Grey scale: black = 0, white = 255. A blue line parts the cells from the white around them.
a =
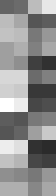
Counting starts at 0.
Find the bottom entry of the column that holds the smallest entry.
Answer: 167
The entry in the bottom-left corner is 175
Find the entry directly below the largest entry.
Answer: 93
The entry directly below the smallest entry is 63
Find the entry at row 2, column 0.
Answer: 194
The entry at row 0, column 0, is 100
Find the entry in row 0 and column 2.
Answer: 188
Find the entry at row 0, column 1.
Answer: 107
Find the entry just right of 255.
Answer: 237
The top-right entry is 231
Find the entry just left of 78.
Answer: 71
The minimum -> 43
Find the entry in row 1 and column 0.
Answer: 188
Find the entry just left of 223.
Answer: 237

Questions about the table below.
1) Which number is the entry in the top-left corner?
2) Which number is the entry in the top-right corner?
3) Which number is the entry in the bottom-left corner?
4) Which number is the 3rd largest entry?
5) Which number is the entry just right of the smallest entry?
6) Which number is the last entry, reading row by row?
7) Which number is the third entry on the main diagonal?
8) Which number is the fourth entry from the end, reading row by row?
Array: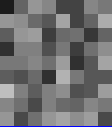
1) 28
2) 120
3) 150
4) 172
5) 100
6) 73
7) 157
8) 164

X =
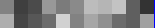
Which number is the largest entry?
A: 209
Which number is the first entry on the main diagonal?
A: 130
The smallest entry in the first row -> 51
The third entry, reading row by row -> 75
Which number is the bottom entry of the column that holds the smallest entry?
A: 160
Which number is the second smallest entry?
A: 63

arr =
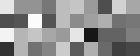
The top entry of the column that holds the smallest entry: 154
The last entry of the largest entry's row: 119
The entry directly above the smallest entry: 160
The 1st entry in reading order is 230
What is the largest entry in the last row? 203
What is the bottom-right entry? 71
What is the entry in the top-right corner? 167
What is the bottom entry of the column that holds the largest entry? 113
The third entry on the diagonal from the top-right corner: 99
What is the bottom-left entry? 50
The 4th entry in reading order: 119
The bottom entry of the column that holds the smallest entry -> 175

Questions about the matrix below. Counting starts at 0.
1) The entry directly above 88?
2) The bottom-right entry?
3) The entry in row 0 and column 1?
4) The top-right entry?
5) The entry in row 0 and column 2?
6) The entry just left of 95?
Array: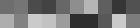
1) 95
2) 124
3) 117
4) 81
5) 75
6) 182
